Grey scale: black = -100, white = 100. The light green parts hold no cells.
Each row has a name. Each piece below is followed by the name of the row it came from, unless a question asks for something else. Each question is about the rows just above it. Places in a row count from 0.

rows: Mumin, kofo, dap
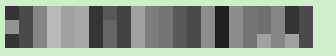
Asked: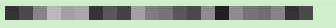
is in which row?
Mumin
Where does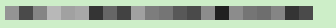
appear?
kofo

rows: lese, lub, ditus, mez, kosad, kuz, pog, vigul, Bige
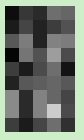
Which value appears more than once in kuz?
| -31 |
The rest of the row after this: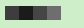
| -62 |

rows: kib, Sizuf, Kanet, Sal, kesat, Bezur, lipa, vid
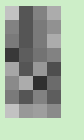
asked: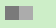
Kanet
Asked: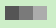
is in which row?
Kanet
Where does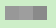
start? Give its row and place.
vid, 1
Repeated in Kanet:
| -4 |
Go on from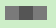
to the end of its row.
| 35 |

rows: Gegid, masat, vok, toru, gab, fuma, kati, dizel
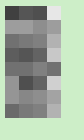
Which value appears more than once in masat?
| 23 |
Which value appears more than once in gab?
| -11 |
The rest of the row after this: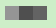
| 63 |
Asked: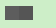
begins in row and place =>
toru, 0

